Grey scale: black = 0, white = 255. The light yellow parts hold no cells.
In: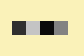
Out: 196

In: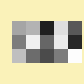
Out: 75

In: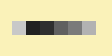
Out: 96

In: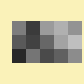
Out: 74

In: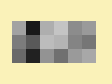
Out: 112

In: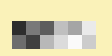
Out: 219

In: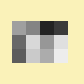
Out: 202

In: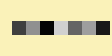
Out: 100

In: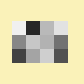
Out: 164

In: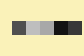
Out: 168
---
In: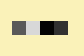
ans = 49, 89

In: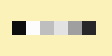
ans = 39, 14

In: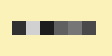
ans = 73, 49

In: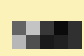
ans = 48, 183

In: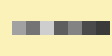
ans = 58, 161

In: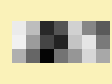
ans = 90, 175
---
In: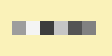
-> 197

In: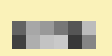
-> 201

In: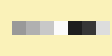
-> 30

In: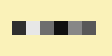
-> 16

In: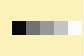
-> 151

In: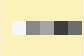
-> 165

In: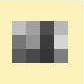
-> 72
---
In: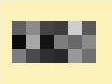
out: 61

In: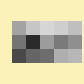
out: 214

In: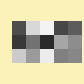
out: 243

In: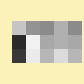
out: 139

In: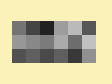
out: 157

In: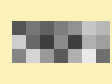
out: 145
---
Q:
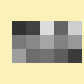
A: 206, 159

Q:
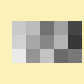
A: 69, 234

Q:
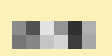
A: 175, 119

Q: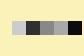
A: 12, 204

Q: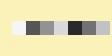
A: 194, 245

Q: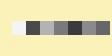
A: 103, 244

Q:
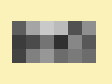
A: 143, 67

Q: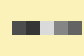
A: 99, 77
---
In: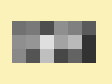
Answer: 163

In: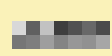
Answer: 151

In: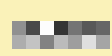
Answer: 158

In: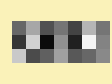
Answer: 32

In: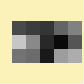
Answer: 40

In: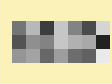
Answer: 177

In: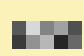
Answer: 183

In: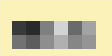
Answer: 176

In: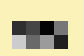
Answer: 105

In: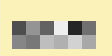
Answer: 176
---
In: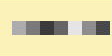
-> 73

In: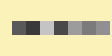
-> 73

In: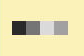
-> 117

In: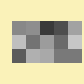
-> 78

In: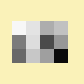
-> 75

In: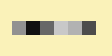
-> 76
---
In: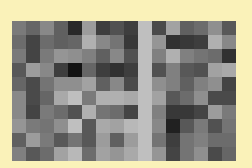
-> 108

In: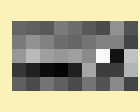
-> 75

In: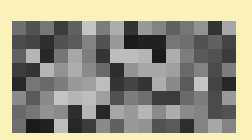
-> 146

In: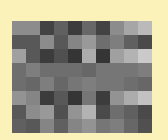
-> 140

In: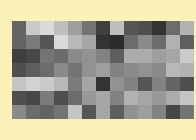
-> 51

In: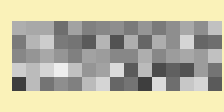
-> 168
